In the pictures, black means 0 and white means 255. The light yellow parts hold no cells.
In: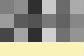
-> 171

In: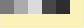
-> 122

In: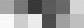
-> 213

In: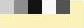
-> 141

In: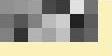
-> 192

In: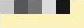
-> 116

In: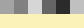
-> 163
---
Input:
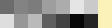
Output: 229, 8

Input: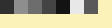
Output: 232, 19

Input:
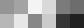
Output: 244, 32

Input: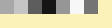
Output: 247, 21

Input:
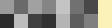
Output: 196, 44

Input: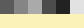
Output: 226, 34

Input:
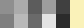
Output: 227, 43

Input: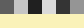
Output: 218, 32
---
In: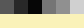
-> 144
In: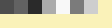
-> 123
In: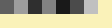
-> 75
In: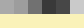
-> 71
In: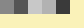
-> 178
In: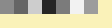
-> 242
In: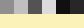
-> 16
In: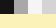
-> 245
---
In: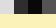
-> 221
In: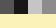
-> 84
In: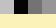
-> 193
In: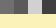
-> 111
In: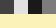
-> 65
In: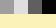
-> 158
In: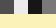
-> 78
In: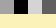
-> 163
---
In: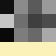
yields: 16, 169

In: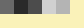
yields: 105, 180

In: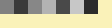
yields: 128, 43

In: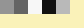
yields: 148, 185

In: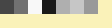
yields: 70, 153

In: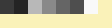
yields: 57, 249

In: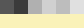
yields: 86, 224

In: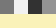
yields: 119, 147
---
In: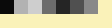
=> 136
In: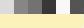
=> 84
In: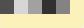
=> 131
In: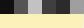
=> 159
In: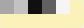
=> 245
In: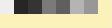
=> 151
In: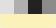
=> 138
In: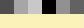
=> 98
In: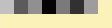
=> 157
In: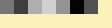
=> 82
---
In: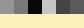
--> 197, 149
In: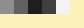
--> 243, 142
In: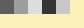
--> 221, 200
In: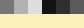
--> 221, 177
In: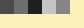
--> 196, 133
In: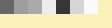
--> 250, 236
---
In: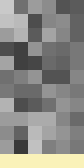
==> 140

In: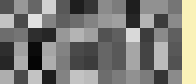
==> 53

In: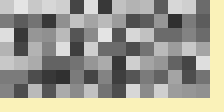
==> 150

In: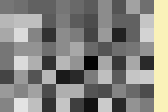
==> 147

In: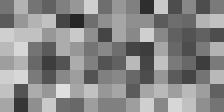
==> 143

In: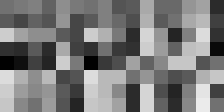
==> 235
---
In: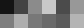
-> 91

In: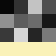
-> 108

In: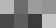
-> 59

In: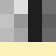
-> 30

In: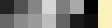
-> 28

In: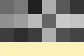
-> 202

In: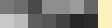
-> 38
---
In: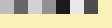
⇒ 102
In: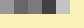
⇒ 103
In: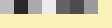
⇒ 41
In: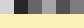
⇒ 39
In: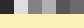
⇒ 222
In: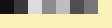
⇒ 57
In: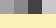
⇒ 136
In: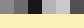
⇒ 107
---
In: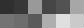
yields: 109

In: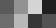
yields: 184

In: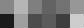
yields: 159

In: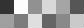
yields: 123

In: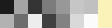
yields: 109

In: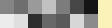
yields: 223

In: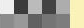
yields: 153

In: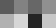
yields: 214

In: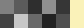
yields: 199
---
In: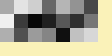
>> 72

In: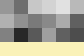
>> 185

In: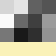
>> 84

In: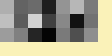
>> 122

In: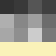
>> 64

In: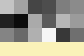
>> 139

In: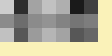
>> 64

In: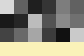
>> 97

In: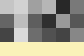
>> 121
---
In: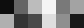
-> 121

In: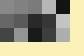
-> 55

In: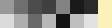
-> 26

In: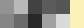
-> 91

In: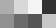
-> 245

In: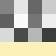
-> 117

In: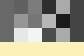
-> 27

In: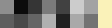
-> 204

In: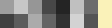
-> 192

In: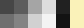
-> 221
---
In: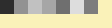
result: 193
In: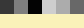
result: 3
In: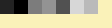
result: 124
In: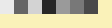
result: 211
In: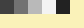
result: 185
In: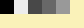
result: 72
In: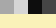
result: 13
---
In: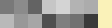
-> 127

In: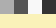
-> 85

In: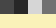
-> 39

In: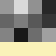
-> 24

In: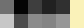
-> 139

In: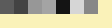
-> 20

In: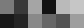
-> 103
